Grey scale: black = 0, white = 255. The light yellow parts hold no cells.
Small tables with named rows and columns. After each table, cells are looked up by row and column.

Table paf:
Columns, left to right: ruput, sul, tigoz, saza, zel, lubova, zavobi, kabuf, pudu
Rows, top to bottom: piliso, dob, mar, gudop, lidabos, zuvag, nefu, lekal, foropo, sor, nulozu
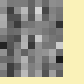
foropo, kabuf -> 152
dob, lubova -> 212
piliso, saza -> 123
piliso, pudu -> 138
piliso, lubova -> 139
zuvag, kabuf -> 118

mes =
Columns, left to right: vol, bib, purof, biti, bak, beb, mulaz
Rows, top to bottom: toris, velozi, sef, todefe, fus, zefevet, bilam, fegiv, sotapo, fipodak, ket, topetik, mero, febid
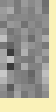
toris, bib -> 144
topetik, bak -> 112
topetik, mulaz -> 176
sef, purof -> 136
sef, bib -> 131
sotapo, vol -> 169
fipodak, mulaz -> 170
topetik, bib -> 148
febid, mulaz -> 138
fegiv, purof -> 118
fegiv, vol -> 166
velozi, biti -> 141
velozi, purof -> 124
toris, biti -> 154
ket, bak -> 102
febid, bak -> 139
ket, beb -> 139
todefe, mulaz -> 144

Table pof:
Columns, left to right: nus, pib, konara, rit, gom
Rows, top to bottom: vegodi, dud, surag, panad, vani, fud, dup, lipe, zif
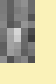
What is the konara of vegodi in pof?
132
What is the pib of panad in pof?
87
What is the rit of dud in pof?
133
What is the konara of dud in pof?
123
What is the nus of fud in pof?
112
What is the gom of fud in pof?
60
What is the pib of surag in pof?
94
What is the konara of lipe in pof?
142
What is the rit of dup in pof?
104

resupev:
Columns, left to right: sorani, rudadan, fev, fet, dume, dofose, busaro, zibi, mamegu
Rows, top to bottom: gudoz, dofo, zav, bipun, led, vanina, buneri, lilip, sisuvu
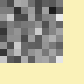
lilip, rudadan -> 142
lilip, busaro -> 120
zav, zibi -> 135
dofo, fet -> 127
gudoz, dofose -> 70
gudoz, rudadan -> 75
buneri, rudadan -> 81
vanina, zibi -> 176
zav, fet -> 74
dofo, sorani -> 126
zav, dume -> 164
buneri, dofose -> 94
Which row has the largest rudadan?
zav

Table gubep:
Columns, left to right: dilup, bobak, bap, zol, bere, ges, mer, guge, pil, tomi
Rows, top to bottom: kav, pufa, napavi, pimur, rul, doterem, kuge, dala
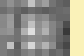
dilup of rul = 143
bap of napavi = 98
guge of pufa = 101
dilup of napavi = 137
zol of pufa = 94
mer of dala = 131
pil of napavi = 103
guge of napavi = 113
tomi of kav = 93
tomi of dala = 88
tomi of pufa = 109
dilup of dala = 124
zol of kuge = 160
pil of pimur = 113

